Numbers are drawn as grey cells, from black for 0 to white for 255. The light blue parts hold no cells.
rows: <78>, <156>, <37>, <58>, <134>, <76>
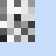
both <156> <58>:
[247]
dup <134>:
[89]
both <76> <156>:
[247]
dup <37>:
[217]

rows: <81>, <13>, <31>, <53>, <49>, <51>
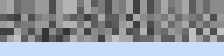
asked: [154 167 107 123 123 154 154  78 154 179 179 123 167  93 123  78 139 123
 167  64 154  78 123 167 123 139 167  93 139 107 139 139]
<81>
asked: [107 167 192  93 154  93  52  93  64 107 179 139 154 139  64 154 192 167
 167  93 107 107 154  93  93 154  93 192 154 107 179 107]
<51>
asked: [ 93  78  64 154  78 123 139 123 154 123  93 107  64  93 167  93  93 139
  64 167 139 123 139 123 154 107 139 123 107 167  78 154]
<31>

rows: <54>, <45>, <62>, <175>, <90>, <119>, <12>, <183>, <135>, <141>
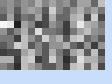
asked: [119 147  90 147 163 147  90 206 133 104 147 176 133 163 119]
<45>
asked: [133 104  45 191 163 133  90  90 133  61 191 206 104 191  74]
<141>

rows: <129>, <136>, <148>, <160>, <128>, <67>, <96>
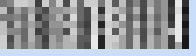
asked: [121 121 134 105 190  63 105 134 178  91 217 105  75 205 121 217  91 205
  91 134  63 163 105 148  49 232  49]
<148>
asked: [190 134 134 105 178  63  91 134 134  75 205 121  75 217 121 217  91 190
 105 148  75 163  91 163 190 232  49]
<128>
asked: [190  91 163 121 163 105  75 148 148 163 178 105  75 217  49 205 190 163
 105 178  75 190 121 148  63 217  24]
<136>
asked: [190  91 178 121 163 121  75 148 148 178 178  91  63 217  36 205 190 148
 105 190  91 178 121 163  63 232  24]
<160>
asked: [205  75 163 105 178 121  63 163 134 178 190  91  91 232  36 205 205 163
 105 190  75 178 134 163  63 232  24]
<67>
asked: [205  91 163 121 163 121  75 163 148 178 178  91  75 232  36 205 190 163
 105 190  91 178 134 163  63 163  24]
<96>

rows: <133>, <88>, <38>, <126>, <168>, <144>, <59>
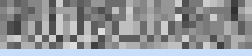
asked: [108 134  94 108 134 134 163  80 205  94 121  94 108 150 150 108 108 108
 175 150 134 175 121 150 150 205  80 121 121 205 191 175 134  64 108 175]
<133>
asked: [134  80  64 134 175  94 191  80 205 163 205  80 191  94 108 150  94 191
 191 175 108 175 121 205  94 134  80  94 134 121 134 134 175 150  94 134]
<126>
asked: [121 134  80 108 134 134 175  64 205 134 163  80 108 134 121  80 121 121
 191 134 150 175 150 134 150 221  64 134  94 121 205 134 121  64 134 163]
<38>
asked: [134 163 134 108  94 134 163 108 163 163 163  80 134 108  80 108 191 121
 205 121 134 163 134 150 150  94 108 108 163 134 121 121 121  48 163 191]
<88>

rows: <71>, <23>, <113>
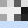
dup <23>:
[238]
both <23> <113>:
[238]
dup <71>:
[222]
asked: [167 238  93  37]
<113>

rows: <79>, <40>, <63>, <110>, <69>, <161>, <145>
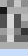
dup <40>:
[173]
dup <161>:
[96]
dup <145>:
[173]

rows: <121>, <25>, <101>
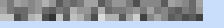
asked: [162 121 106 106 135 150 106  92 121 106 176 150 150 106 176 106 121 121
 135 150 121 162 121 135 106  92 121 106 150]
<25>

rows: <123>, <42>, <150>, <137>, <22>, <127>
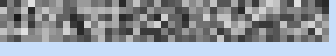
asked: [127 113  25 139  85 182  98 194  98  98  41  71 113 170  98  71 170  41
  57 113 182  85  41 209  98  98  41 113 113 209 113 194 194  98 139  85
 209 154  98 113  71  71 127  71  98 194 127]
<150>
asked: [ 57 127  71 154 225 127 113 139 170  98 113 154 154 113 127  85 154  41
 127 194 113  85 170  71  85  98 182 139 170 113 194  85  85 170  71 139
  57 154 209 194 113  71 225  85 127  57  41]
<123>
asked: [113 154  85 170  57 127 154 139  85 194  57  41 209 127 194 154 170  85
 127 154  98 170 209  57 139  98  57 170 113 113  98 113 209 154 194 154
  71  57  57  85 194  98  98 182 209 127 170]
<137>

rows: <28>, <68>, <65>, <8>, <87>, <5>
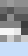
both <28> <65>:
[142]
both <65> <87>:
[75]
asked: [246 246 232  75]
<87>
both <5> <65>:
[142]
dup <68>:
[118]
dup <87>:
[246]
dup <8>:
[130]

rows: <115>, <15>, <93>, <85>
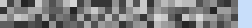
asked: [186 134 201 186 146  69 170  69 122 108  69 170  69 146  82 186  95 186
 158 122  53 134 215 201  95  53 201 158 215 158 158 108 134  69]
<93>
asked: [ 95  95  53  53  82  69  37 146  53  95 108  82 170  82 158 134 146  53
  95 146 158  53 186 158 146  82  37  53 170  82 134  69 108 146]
<85>
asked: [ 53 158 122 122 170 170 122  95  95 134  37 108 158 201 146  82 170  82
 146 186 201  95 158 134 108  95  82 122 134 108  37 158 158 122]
<15>
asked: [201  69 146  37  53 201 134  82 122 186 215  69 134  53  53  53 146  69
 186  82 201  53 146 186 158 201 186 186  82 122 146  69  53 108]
<115>

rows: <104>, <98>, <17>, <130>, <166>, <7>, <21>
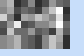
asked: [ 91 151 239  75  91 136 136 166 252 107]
<130>
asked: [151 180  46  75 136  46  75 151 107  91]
<104>
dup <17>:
[166]
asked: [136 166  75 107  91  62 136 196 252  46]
<98>

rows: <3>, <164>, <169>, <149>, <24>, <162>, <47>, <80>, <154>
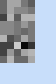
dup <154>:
[105]
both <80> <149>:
[151]
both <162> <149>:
[120]
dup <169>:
[180]
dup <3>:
[166]

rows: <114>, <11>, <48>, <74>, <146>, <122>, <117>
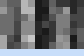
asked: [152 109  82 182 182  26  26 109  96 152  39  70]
<11>
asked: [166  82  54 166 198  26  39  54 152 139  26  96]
<122>
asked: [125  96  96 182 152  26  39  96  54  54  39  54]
<114>
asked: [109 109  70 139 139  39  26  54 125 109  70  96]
<146>

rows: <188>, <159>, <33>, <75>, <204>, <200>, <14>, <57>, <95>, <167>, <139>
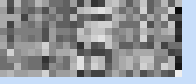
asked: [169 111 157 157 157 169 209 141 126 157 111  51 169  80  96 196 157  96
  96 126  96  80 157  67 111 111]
<14>
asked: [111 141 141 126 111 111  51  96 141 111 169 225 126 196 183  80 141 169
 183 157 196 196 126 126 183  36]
<95>
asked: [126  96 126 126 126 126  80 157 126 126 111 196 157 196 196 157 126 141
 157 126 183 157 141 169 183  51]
<204>
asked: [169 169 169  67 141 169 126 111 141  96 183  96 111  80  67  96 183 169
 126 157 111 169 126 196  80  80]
<33>
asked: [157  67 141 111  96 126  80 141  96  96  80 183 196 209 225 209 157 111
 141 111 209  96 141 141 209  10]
<159>

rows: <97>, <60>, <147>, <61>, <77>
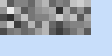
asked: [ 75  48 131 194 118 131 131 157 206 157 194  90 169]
<147>
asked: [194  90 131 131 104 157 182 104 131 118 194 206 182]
<97>
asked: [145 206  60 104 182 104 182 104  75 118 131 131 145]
<61>
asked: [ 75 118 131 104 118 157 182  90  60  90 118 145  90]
<77>

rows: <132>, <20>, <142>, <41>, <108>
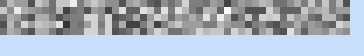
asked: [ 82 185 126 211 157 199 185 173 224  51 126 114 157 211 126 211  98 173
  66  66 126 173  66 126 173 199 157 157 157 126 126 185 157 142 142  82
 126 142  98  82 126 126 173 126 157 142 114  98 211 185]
<41>
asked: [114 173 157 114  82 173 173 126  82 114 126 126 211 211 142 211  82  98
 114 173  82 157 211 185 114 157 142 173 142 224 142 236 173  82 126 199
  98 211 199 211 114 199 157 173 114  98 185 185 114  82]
<142>
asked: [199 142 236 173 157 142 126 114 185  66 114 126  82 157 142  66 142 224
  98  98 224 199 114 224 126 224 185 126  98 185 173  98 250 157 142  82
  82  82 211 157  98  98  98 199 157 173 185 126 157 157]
<20>

